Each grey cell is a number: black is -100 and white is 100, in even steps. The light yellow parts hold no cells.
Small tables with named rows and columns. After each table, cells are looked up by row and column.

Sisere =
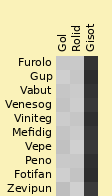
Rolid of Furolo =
58
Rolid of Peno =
57
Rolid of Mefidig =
59
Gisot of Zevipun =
-54
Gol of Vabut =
55
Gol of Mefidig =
54
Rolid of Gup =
55

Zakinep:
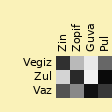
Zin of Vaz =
-35
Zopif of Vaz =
7
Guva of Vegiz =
83
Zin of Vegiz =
-62
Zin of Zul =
66
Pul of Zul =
-92
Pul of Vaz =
-56
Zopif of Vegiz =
45
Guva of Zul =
90
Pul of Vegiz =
-19
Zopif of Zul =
-68
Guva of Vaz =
-87
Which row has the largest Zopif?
Vegiz

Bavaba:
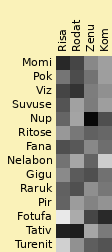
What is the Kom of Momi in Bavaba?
25
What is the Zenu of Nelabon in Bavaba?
-22
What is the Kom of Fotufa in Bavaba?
-68
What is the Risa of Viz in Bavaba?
-46
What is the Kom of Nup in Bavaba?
-38
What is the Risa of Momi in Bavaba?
-69
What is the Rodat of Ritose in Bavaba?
-6
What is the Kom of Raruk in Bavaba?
-7
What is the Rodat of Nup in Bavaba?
29
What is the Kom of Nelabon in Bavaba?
61
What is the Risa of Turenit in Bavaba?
63
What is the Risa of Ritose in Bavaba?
19
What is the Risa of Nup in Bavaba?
-21

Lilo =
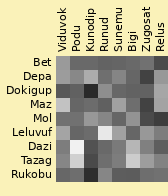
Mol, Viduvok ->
-11
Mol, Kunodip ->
19
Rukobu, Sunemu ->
-27
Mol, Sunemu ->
-20
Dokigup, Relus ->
30
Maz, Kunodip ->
-15
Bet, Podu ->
-18
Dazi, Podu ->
89
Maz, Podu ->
-20
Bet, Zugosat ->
-11
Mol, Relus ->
-52
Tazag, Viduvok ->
5
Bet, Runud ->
-22
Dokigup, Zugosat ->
-23
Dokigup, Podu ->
-24
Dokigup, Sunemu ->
-19
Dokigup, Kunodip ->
-67

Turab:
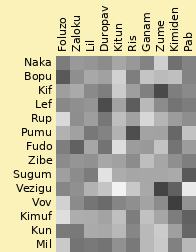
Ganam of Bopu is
54
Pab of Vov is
15
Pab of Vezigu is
83
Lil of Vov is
-8
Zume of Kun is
59
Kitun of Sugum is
35
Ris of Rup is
26
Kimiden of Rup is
22

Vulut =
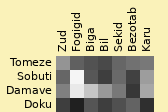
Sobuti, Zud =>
-20
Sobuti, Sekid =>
-18
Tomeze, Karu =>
-6
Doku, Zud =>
-51
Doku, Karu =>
-63
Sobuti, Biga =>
-32
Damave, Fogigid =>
83
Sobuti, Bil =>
-51

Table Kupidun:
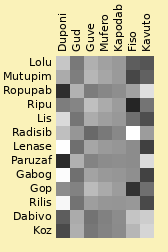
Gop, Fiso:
-61
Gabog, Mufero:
20
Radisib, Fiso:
100
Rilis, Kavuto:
-43
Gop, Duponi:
10
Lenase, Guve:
30
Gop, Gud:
2
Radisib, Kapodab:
7
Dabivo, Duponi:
-27
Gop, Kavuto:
-13
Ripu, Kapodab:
22
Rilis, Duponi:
94
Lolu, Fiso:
-27
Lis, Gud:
-8
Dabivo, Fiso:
54
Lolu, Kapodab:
20
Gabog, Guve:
28
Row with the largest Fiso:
Radisib

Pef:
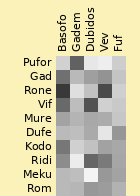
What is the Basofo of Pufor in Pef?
64
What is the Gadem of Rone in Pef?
75
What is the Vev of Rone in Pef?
-42
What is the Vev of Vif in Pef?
63
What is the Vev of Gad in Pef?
15
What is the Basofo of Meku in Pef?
45
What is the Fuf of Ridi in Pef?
30
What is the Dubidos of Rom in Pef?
19
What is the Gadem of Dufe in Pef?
49
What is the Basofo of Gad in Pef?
-12
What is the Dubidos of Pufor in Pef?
81
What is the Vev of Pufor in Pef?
87
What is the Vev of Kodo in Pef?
27
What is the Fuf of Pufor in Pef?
61
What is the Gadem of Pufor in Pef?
-24

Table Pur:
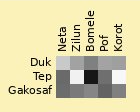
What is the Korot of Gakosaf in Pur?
0
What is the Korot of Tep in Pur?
94
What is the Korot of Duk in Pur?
25
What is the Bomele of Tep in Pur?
-82
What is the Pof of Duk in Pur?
28
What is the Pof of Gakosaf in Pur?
-22
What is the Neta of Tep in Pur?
-17
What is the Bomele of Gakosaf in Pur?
5
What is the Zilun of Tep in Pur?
89
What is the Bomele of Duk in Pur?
0
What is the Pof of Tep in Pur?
-13
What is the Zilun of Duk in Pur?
27
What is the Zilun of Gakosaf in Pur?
-4

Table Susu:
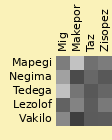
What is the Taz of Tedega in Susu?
-31
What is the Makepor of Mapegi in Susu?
52
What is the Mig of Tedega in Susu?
51
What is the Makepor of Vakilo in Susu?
-51
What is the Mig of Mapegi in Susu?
-2
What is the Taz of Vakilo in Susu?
-29
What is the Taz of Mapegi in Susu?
-12
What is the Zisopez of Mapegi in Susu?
-3
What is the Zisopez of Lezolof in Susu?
-5
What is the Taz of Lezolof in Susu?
-28
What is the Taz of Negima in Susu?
-19
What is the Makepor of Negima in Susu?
-41
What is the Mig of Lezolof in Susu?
-23
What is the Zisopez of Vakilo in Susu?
-28
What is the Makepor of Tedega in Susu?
-8
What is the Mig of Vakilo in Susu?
7
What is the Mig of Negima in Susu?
26
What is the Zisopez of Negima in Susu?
-31

